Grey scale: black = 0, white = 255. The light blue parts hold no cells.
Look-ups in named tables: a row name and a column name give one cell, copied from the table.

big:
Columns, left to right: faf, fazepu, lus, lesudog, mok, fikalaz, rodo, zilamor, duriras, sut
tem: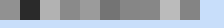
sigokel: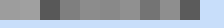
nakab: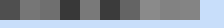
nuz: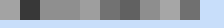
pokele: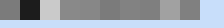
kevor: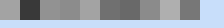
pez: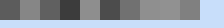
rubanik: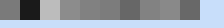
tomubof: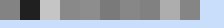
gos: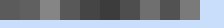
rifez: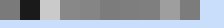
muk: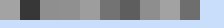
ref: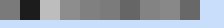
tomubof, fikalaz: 122
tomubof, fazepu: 32
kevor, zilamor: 139
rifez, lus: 202
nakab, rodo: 100
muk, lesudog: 144
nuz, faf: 163
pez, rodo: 113
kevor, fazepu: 57
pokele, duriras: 161
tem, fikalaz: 116
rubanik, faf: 122
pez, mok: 142
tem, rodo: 134
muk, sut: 110
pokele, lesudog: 137
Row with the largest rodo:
sigokel

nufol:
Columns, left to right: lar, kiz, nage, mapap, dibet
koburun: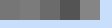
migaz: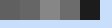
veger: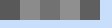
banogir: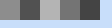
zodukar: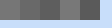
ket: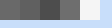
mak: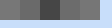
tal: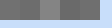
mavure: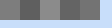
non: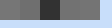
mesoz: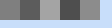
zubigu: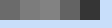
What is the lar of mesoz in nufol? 127
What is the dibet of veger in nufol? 95
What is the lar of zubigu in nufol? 107
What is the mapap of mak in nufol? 108
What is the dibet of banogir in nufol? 68
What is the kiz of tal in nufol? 109
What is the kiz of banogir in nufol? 81

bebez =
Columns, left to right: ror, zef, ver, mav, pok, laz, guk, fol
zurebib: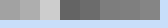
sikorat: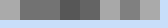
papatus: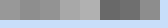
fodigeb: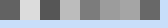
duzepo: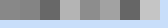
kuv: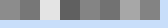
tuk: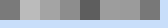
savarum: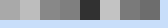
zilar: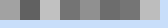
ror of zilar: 162
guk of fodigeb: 165
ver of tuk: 164
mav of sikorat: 87
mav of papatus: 168
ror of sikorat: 170
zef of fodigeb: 220
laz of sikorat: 168
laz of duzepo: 162
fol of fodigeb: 104
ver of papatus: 147
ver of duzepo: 104
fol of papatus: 141
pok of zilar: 144
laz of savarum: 195
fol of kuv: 131
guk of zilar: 117
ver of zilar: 193
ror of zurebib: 162

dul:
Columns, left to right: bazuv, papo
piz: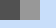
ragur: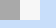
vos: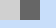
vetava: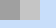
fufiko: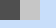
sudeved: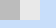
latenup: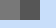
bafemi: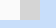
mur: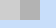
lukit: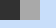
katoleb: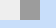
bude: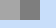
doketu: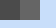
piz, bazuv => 81
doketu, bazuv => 75
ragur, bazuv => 169
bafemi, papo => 213
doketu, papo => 101
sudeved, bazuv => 188
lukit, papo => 169
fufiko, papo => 198
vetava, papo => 197
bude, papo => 126
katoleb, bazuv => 238
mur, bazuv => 206
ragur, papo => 247
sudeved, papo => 233
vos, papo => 102
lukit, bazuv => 49

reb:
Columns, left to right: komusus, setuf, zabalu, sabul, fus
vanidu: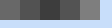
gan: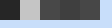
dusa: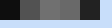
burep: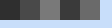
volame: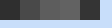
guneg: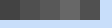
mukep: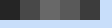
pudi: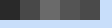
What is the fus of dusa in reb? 34
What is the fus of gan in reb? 71
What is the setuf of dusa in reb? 82
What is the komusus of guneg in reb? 67
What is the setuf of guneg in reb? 79
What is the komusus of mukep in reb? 37
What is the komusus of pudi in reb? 41
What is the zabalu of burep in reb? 121
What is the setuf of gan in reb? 197
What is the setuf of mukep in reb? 72
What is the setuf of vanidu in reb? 82
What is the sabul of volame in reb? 98
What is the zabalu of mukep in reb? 104
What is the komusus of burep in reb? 47
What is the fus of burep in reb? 106

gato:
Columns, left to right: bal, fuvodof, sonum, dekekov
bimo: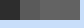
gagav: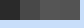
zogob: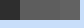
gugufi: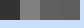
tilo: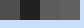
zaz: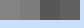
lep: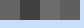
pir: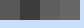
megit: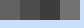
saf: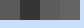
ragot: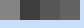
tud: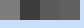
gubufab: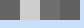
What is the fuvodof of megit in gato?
76
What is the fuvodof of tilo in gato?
33
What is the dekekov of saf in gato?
100
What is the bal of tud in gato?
125
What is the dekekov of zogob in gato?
98
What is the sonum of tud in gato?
91
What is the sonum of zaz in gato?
87
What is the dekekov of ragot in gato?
99
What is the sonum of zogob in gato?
94
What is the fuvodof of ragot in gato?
62
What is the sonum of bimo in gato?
99
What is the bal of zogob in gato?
46
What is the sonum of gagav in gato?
85
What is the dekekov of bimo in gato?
98
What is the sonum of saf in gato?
93
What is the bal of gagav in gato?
42
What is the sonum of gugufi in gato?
96
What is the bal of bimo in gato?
45
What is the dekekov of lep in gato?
95
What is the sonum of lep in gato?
108

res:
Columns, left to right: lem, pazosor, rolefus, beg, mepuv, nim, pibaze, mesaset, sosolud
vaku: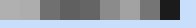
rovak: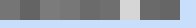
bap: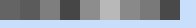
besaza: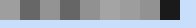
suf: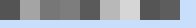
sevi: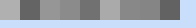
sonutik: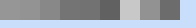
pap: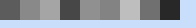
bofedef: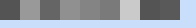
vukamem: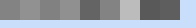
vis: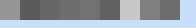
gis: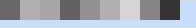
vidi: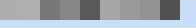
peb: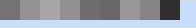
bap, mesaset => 121
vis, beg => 110
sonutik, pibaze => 200
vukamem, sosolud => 94
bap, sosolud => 73
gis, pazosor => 175
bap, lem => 100
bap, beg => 70
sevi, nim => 170
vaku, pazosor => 173
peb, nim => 104
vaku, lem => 176
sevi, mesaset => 133
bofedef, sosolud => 89
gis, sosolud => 53
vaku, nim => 139
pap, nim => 131
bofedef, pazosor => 153
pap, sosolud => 40
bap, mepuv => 141

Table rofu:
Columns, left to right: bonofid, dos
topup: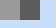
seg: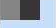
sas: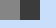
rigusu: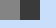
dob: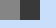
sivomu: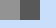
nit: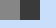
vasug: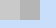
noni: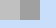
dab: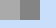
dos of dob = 57
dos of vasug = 181
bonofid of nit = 134
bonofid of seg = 132
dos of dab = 132
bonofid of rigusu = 132
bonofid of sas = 133
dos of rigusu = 58
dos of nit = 58
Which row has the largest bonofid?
vasug

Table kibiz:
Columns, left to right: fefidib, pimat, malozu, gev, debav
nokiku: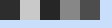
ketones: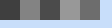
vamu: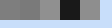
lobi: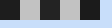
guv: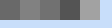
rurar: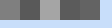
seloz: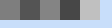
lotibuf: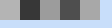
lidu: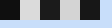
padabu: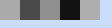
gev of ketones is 152
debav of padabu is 174
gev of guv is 84
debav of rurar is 99
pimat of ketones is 131
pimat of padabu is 74
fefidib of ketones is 63
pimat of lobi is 194

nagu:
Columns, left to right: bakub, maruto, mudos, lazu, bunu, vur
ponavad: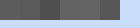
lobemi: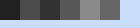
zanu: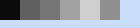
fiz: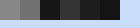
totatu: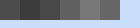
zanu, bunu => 207
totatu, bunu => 120
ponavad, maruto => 90
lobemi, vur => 102
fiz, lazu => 52
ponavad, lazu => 99
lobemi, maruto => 76
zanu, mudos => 118
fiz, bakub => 135
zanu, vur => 143
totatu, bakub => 76
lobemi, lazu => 88

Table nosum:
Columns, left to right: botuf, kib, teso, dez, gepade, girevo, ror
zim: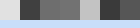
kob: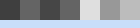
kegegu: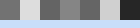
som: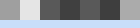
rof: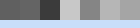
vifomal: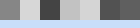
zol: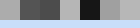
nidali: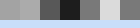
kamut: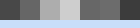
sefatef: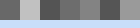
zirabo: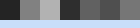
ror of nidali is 121
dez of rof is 200
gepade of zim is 195
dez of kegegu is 133
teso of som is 89
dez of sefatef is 109
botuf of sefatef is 104
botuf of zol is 172
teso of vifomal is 68
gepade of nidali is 121
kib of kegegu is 221
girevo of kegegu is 208

